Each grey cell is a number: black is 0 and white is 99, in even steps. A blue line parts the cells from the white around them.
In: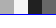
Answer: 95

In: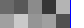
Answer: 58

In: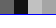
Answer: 7

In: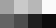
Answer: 30

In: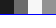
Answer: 42

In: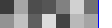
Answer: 26
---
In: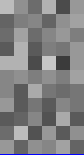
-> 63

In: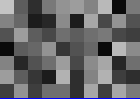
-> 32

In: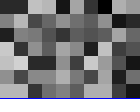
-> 16

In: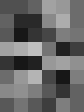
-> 42

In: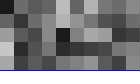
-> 42
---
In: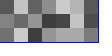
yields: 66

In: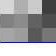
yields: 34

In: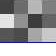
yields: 64

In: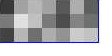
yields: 79

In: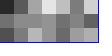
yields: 61

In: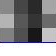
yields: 9
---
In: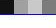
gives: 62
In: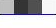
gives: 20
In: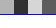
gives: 19
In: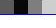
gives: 3
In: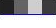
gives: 39
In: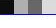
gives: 68
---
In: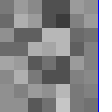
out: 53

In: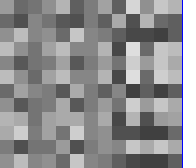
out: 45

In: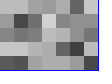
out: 63

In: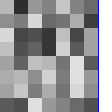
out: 59

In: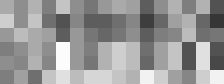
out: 69

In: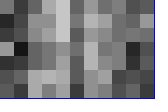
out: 39

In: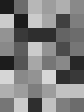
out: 71

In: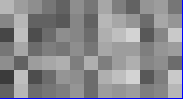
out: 55
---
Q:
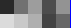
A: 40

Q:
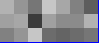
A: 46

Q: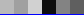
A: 37

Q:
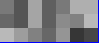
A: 27

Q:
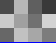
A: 48

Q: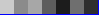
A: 18

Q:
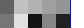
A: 13
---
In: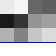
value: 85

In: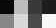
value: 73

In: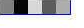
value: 50

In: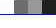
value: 42

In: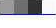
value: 43

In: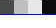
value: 29
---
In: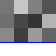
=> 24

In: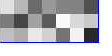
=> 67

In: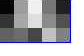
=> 42

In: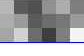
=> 81

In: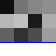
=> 19

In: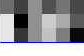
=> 21
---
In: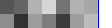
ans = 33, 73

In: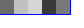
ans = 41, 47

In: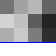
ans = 45, 18

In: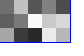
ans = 43, 71

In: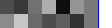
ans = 30, 47

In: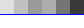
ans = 87, 22

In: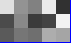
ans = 87, 64

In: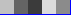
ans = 75, 54
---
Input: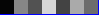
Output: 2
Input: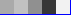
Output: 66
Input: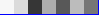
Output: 96
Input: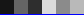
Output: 8
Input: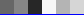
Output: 40
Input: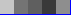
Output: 77
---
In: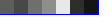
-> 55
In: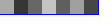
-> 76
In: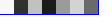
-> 11
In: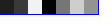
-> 1
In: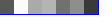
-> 70
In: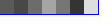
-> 64
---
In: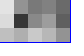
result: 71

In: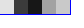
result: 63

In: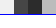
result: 17

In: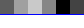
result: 0

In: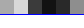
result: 16

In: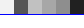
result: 55

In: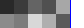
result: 68

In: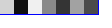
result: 63

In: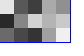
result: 62

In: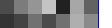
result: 68
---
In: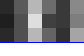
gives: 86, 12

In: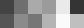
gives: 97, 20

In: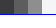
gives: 95, 23

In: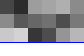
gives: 82, 17

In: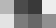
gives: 92, 22

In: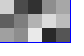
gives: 91, 16

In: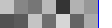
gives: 83, 20

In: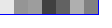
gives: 90, 25

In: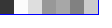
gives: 98, 21

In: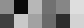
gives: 86, 4
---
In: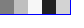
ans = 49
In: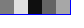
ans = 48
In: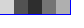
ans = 83
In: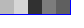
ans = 72
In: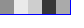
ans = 56
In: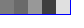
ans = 48
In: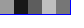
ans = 60
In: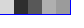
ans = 84
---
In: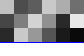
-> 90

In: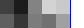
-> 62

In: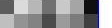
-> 25

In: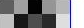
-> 86

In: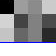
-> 29

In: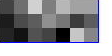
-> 36

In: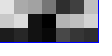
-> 82

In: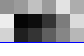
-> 85

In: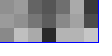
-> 29

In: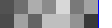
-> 22
